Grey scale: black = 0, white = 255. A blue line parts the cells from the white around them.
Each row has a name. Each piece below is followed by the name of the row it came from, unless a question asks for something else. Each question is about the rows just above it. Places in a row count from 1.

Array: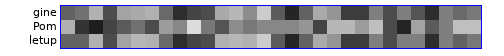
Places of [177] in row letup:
3 7 12 14
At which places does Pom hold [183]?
20 21

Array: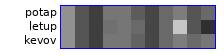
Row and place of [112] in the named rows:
letup, 4
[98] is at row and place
kevov, 6

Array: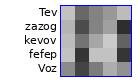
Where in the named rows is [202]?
kevov, 4
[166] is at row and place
kevov, 3
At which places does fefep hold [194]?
1 3 4

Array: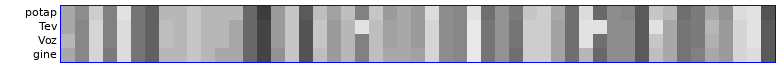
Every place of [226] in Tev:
22 38 39 43 50
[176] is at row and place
Voz, 47

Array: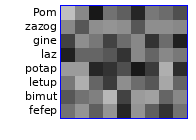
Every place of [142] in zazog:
3 5 7 8
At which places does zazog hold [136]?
1 9
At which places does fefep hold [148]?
2 4 6
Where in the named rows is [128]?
bimut, 3
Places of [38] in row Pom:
6
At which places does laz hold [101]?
2 3 7
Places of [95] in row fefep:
3 7

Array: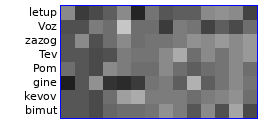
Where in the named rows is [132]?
kevov, 12
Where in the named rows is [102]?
bimut, 4
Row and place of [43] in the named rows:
gine, 5
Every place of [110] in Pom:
1 6 7 9 11 14

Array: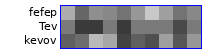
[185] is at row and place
kevov, 3
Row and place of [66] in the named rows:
kevov, 5
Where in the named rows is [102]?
fefep, 2
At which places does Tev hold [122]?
1 4 6 7 8 10
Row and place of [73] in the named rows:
Tev, 9
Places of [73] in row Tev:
9
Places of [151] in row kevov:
10

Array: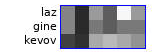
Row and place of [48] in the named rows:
kevov, 2
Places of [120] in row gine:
3 5 6
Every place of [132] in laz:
1

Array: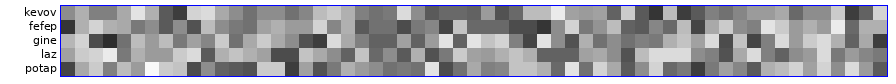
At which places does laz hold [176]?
6 12 14 26 32 34
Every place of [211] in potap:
39 43 53 55
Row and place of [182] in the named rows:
gine, 1
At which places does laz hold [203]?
2 9 29
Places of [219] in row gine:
20 47 52 55
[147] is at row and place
fefep, 39
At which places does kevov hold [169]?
5 12 52

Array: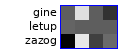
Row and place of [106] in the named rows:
zazog, 4
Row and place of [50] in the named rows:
gine, 4
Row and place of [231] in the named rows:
zazog, 2
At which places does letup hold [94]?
2 3 4
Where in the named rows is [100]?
letup, 1
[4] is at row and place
zazog, 1

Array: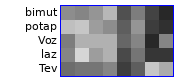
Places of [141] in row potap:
4
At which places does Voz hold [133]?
6 8
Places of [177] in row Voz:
2 3 4

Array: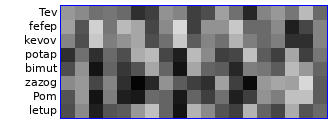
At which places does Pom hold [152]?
2
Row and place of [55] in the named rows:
bimut, 5

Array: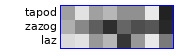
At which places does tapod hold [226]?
2
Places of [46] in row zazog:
4
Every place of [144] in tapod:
5 6

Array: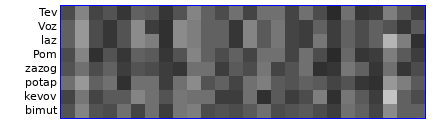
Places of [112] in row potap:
1 4 6 7 9 14
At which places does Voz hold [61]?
7 18 20
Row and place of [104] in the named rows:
Pom, 21

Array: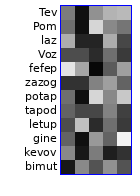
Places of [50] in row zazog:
1 2
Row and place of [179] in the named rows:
Tev, 4
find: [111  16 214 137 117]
Pom
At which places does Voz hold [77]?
1 2

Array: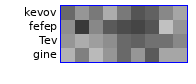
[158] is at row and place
Tev, 3
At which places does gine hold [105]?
5

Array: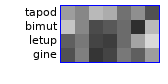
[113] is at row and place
tapod, 5
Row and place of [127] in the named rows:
gine, 2
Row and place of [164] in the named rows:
letup, 6

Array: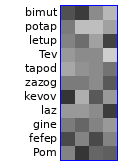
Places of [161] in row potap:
4
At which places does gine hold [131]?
3
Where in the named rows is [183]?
bimut, 4
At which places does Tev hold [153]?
1
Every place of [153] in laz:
1 2
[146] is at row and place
tapod, 2
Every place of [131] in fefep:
2 4

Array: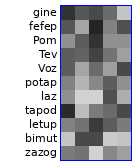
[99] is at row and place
Tev, 2
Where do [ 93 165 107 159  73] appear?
Voz
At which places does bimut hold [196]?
1 5
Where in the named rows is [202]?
bimut, 4
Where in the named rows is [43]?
tapod, 1

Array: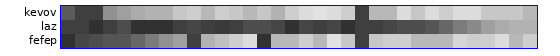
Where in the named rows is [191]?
fefep, 12
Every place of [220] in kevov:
18 20 25 27 29 30
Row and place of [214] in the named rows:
fefep, 29
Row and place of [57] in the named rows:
laz, 12

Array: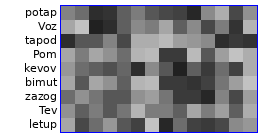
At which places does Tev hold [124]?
3 7 8 11
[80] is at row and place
kevov, 4
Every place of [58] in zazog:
9 10
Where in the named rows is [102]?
kevov, 5
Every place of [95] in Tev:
2 9 13

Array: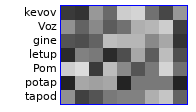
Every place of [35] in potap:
1 5 9
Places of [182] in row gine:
5 6
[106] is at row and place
kevov, 4
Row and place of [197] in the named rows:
tapod, 8

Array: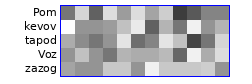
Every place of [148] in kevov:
2 3 11
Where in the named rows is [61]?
Pom, 9
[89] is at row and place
Pom, 10
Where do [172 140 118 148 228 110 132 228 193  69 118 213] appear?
tapod
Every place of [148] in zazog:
2 3 6 12
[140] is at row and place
tapod, 2

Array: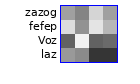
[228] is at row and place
fefep, 3
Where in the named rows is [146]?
fefep, 2
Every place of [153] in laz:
1
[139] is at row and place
laz, 2

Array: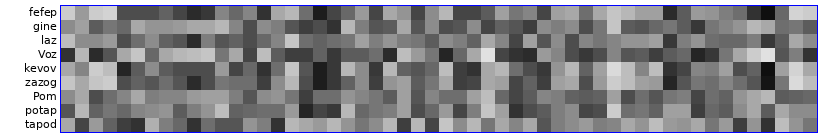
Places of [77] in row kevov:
9 10 11 34 49
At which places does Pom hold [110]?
4 19 20 28 29 42 47
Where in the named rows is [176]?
tapod, 7
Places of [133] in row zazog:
48

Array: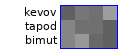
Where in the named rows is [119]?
kevov, 2
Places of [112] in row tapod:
2 3
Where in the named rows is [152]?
bimut, 2
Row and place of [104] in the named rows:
bimut, 3
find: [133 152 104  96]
bimut

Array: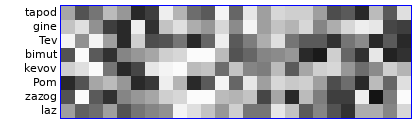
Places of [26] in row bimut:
19
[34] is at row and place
bimut, 24
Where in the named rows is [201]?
Pom, 17
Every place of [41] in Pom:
1 6 10 22
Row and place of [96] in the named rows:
laz, 2
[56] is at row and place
Pom, 7

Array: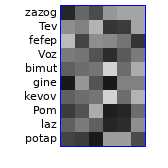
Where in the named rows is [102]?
zazog, 2
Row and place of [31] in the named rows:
Pom, 4
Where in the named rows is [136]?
fefep, 4
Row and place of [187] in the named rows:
fefep, 1

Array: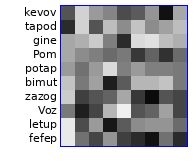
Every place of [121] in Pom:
5
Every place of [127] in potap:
5 7 8

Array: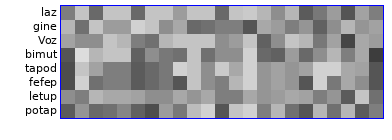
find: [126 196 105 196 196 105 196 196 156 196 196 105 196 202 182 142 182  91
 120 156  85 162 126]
laz
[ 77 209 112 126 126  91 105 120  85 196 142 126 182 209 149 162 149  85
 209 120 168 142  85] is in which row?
fefep
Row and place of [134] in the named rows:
potap, 5
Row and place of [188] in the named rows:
potap, 10
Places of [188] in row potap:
10
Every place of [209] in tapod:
9 14 19 20

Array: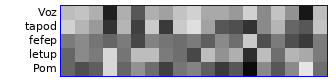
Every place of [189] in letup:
6 7 11 15
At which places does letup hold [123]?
3 8 19
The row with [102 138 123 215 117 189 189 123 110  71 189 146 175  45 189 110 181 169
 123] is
letup
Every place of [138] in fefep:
2 12
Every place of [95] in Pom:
3 11

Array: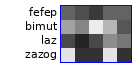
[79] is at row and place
fefep, 2
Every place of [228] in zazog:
1 4
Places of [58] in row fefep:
3
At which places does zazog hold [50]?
2 3 5
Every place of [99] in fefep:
1 4 5
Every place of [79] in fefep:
2

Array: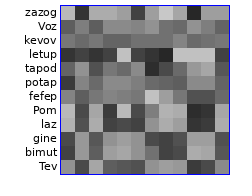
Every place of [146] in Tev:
1 7
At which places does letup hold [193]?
5 9 10 11
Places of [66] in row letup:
2 4 6 12
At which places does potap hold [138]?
4 5 10 11
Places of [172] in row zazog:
3 4
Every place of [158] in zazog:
5 7 11 12

